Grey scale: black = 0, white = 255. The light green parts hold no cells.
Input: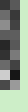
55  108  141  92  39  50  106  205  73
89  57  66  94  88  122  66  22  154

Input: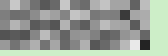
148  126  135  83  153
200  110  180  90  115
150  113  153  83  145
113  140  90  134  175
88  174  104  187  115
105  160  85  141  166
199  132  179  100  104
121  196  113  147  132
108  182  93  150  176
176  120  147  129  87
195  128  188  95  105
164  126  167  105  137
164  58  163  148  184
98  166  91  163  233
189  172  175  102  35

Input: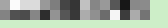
165  131
251  81
218  76
219  134
153  45
126  147
69  86
53  56
193  172
134  144
153  108
87  245
23  60
137  171
139  116

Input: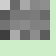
206  88  115  62
105  120  133  171
168  120  139  103
136  123  129  141
142  106  131  92

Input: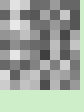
167  98  176  148  95  160  104  218  204
226  196  232  159  142  229  130  95  158
205  97  204  192  119  172  95  179  194
108  87  116  154  106  135  130  196  184
110  166  112  84  100  63  186  112  77
155  102  152  165  189  184  126  174  182
102  199  117  72  102  85  205  162  107
102  85  86  167  196  143  116  129  153

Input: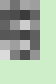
161  82  99  87  178  219
114  76  150  89  159  125
166  59  205  67  195  79
158  99  147  95  98  147
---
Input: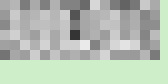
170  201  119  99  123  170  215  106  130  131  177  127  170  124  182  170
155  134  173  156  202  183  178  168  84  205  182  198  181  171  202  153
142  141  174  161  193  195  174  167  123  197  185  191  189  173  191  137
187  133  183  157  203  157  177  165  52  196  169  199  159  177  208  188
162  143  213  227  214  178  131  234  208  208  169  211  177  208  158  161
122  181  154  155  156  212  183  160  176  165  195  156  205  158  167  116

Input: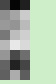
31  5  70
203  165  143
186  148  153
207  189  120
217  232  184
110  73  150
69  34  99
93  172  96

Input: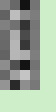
116  18  104  133
125  138  189  98
118  51  113  128
121  75  173  107
120  55  182  105
126  173  182  99
115  19  80  141
127  196  161  104
120  142  41  148

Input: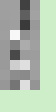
159  65  160  160
162  95  160  159
153  58  159  157
158  145  247  159
160  172  130  154
157  156  73  154
160  223  206  154
159  138  141  157
148  222  117  151

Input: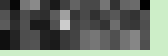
1  107  101  50  117  72  73  99  64  25  50  138  119  7  47
82  51  60  87  72  48  73  53  160  92  46  54  77  36  83
78  55  59  109  51  66  78  64  204  80  26  25  80  45  91
83  133  114  80  97  118  109  67  56  29  34  79  77  36  15
79  134  115  79  99  118  108  69  56  26  32  83  79  34  15

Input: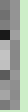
146  124
148  112
146  126
159  25
138  180
136  195
137  192
150  91
143  149
140  165
146  122
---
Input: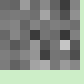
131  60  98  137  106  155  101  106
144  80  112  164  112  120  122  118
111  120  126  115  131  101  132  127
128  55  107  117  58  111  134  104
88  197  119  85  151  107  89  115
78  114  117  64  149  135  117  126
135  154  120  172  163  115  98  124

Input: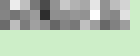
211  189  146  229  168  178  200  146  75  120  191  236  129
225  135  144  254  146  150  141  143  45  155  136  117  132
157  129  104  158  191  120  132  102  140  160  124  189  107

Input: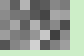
123  135  91  82  180  95  149
161  167  69  87  116  118  139
76  137  100  178  93  166  126
139  63  199  149  118  126  157
158  129  86  209  150  133  84

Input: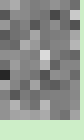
110  132  146  131  126  137  172  153
201  110  72  117  124  138  140  86
82  108  140  120  87  129  112  151
166  127  125  121  165  120  113  89
181  132  131  117  153  172  105  112
102  112  129  218  127  136  144  142
133  132  99  177  138  132  156  110
107  136  142  83  117  131  138  38
138  113  92  101  162  104  133  168
136  127  128  125  110  122  88  127
141  128  126  183  114  133  178  146
162  115  128  170  159  166  163  146

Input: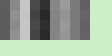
96  123  155  135  50  74  198  136  94
100  123  148  133  40  67  196  145  92
98  123  153  132  46  72  197  139  93
100  123  149  133  41  68  197  145  92

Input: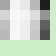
29  185  232  244  166
148  221  243  248  212
95  205  238  246  192
78  200  237  246  185

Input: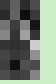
76  43  95  56
57  14  99  41
21  132  61  116
52  160  52  134
204  55  49  52
144  63  56  68
75  80  16  63
132  66  60  76

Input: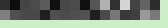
44  99  67  213  49  177  85  15  75  72  16  91  76  69  13  47
121  153  62  56  119  74  31  81  79  75  79  31  73  73  80  127
